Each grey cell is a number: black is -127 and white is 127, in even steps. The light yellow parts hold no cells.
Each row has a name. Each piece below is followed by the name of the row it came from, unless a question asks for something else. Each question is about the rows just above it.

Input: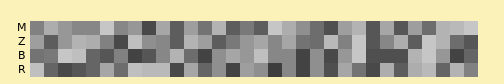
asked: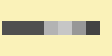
B
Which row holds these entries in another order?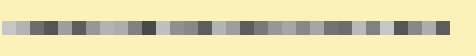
Z
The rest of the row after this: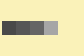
[-18  63  57  57 -54  38 -26  15 -60  30  15 -66   7 -60  15 -48  38 -12
 -54  45 -34  45  57 -26  51   1]
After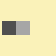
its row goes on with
[-12 -54  45 -34  45  57 -26  51   1]
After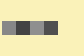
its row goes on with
[ 38 -12 -54  45 -34  45  57 -26  51   1]
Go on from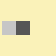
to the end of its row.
[  7  45 -34  70  51 -18 -41]

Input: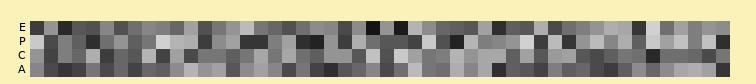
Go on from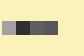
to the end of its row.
[ 46 -53 -16  -1  20  46  39 -73  81 -16  33  -1  20  12]
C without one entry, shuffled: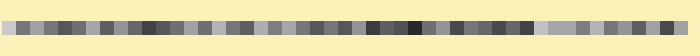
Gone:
[26]
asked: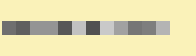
C
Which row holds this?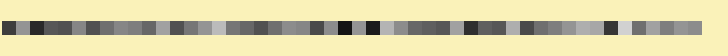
E

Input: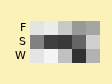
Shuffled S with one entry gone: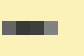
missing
[80]
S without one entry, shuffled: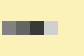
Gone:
[-64]
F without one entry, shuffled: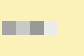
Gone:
[100]
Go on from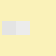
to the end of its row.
[73 25 37]

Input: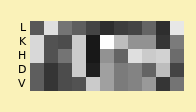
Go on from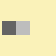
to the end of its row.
[-59]
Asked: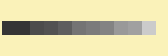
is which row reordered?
V
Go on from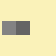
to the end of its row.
[ 61 -59]
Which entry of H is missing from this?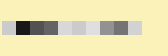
[-19]
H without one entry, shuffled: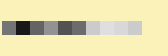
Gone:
[82]
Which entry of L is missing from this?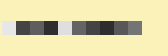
[-66]
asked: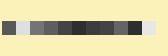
L

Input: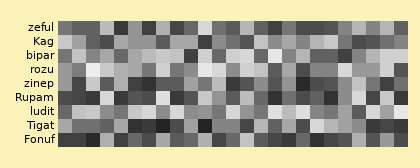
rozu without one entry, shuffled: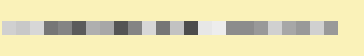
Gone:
[-3]
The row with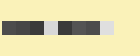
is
Rupam
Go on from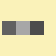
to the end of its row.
[ 87  53  33  12 -69 -57 -69]
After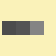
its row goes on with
[ 53   4  53 -30]
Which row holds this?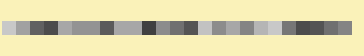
Kag
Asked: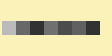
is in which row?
Rupam
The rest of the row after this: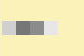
[ 87  12  80  66 -36  39 -51   4   4  87  25  25  80 -43]

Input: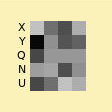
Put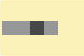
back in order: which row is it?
Q
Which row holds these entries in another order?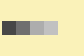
U
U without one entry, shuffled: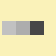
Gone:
[-16]
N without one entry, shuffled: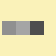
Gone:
[29]
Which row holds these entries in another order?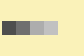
X

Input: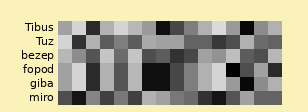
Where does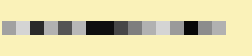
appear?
giba
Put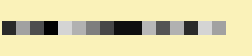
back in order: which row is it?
fopod
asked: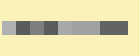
Tuz
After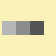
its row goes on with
[ 69 -20  69 -49 -35 -77 -56  33  18  62 -35 -49  55]
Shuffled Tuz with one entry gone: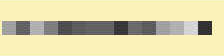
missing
[41]
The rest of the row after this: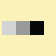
[12 49]
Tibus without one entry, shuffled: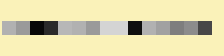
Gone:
[90]

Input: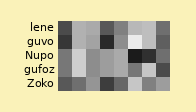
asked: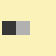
guvo
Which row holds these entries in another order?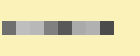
lene

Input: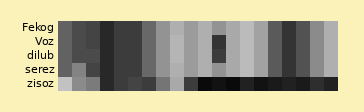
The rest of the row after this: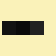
[-109 -101  -94 -101  -81  -94]
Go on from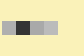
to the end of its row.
[ 34 -37 -75 -45  11  47]
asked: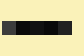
zisoz
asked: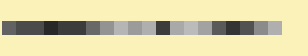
dilub
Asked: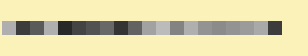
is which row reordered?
serez
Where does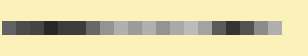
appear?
Fekog
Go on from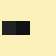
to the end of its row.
[-101  -94 -101  -81  -94]

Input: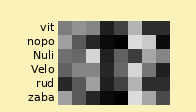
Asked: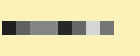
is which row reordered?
Velo
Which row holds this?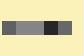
Velo
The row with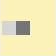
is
Velo
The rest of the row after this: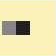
[-60  52 -82 -82]
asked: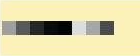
zaba
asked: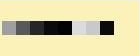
nopo

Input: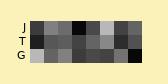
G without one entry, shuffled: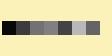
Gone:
[-54]
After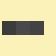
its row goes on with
[ -13 -119]
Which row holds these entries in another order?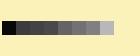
G
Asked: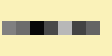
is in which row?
J

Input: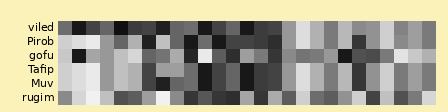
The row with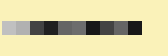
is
Muv
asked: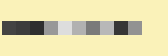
Pirob
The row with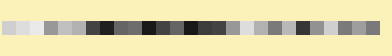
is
Muv
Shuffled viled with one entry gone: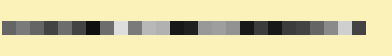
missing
[3]
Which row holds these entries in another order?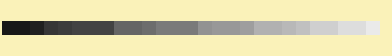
Muv

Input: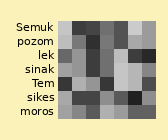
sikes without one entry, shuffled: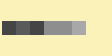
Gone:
[-95]
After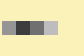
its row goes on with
[-66 -87]

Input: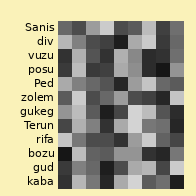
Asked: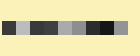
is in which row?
posu
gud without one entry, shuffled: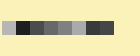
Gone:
[75]
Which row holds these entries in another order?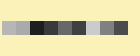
div
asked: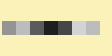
gukeg
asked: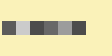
zolem

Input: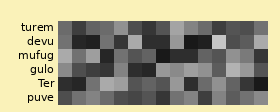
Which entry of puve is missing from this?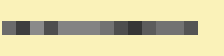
[-57]
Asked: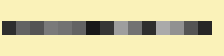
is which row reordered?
mufug
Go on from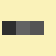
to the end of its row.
[ 17  -5 -73]
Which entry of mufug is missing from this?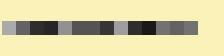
[-5]

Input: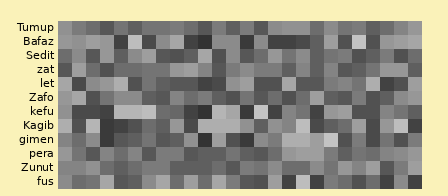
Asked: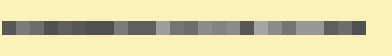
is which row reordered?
Zafo
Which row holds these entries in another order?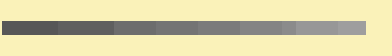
pera
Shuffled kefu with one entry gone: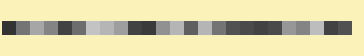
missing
[-24]
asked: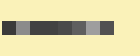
Bafaz
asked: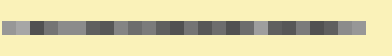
Zafo

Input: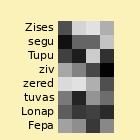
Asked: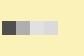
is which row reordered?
zered
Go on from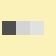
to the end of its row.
[47]
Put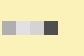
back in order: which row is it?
Zises

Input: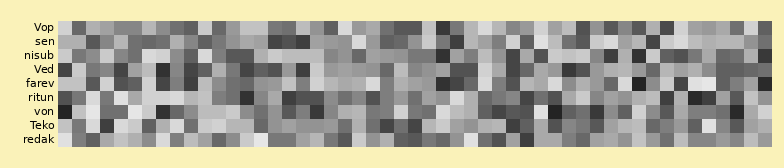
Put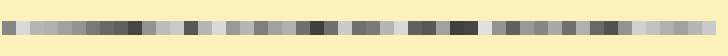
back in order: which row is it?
Teko
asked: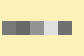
redak
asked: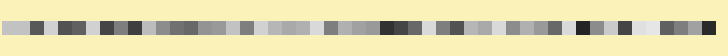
farev
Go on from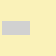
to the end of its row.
[ 89  54  66  -1 -15 -77   6  41 -64 -45 -45  12 -15   6 -45  -1  25 -15
  33  19  89  48 -23  -7   6 -58 -15 -45  41  74   6  33  19  48  60 -64
  48 -85 -64  33 -39  66  19]
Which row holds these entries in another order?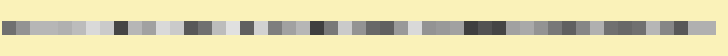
sen
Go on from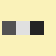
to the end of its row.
[-31 -15 -70  12 -31  81  12 -39  41  -1  -1 -15 -85  41  81]
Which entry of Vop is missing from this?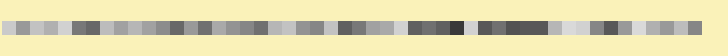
[-52]

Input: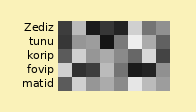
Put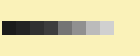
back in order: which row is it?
fovip
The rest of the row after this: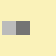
[-100  -92   16]

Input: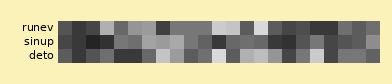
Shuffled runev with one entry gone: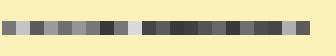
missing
[75]
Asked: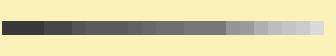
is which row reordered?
deto
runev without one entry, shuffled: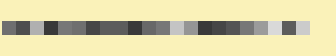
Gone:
[-63]
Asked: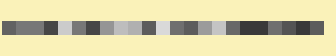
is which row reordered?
deto
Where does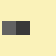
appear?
sinup
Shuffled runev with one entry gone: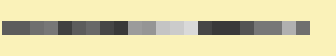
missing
[-49]
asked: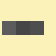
runev

